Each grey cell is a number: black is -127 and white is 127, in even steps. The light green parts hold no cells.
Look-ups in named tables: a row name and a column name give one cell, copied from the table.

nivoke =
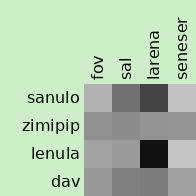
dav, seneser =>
32
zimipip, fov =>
16
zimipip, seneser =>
20
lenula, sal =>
27
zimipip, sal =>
12
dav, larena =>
-3
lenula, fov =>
34
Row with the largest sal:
lenula

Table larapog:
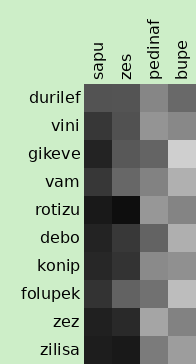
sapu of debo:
-92
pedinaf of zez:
37
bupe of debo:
47
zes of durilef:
-43
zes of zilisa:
-102
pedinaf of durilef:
6
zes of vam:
-24
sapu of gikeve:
-92
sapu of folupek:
-76
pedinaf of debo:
-28
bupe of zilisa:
29
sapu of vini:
-72

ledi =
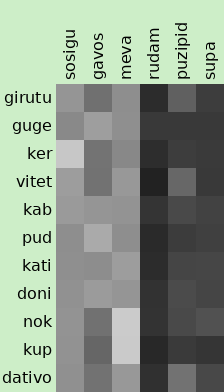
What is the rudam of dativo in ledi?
-79
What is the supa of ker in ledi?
-69
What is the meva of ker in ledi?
8
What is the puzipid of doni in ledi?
-52
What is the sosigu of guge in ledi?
9
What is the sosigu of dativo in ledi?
16
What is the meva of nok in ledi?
75
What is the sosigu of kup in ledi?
18
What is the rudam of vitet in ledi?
-93
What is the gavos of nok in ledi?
-14
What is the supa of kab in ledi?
-61

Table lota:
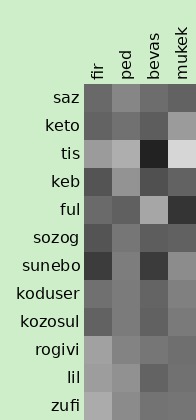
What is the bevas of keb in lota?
-47
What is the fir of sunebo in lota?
-67
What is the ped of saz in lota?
6
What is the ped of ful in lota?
-31
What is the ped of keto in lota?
-14
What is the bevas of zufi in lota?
-12
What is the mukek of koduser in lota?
0
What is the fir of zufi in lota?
43
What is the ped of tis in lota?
46
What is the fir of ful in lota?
-21
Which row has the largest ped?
tis

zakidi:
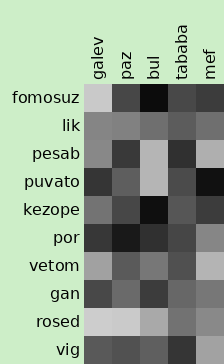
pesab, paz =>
-70
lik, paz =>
1
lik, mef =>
-16
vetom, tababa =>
-47
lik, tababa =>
-35
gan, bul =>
-67
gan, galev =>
-55
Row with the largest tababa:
rosed

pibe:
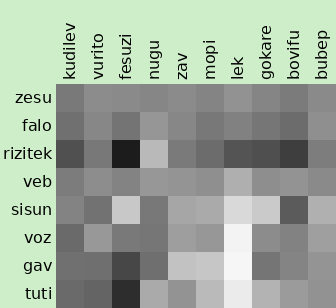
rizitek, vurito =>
-7
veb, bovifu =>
19
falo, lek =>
1
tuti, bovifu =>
27
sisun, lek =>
89
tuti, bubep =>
18
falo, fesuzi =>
-11
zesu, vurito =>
12
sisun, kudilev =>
3
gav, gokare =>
-10
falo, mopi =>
-7
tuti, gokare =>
51
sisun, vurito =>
-13
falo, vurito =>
7
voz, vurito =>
24
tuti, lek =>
107
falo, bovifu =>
-19
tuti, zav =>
19
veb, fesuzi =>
3
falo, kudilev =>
-15
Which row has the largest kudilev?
sisun

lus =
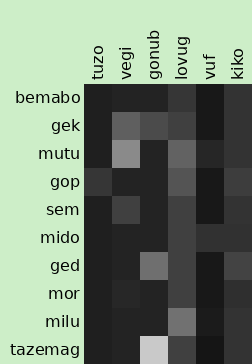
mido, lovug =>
-63
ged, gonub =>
-16
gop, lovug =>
-43
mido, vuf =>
-78
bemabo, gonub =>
-92
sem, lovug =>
-63
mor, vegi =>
-88
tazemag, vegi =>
-92
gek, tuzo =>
-96
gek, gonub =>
-52
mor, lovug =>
-63
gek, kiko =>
-76
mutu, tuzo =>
-96

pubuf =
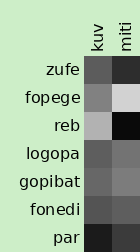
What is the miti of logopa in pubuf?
-12
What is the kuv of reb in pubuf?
50
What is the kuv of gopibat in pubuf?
-24
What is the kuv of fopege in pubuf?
1
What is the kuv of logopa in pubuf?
-33
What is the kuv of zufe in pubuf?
-35
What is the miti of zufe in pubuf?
-82
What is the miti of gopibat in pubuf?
-3
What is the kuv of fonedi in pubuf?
-43
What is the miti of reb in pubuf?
-117
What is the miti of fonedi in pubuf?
-33
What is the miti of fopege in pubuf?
82
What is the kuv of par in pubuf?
-100
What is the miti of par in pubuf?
-68

